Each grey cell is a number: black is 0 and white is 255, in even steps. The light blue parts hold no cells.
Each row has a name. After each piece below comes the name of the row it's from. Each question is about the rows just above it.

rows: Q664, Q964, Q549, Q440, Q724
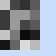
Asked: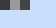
Q549
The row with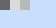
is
Q724
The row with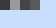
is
Q549
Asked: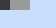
Q964
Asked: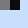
Q440

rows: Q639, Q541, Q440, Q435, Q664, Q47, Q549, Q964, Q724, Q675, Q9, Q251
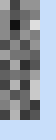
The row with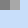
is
Q9
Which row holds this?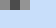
Q664

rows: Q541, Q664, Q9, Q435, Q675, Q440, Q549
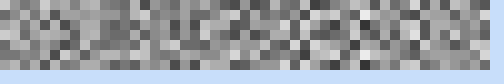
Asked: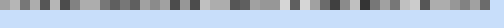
Q9
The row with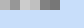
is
Q440
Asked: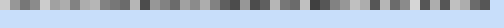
Q541
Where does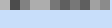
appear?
Q9
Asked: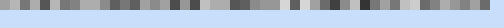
Q549
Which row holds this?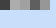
Q675

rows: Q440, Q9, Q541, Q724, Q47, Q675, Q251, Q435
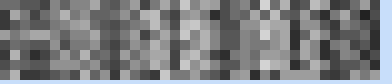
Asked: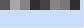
Q675
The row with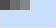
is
Q440
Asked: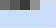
Q435
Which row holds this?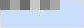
Q440
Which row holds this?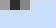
Q435
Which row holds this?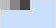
Q675
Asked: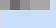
Q675

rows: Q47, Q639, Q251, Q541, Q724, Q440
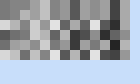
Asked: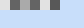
Q251
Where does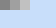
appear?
Q47

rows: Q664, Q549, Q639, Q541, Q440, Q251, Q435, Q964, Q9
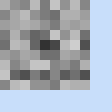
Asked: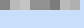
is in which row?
Q9
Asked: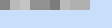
Q9

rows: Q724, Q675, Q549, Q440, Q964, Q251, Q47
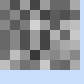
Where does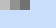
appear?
Q47
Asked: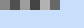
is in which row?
Q440
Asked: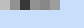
Q251
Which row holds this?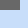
Q724
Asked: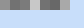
Q47
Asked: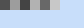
Q440

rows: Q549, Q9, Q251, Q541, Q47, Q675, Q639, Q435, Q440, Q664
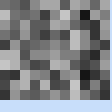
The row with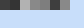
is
Q435
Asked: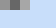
Q549
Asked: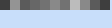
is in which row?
Q47
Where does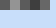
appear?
Q541
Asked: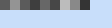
Q541

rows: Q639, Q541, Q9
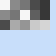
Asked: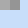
Q9
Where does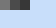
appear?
Q639
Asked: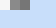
Q639
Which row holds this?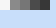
Q639
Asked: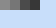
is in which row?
Q639
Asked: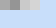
Q9
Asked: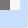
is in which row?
Q541

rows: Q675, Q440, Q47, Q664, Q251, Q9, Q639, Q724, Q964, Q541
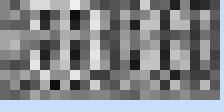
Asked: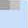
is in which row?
Q639
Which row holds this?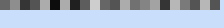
Q964
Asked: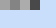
Q664
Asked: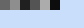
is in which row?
Q440
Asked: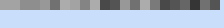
Q664
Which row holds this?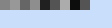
Q440

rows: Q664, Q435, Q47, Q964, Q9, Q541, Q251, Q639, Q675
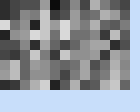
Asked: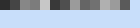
Q435
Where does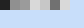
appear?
Q964

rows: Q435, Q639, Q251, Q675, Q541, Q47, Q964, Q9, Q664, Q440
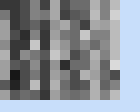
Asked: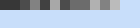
Q435
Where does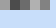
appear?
Q47
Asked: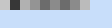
Q541
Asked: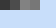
Q639
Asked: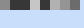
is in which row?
Q541
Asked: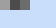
Q47
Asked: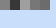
Q675

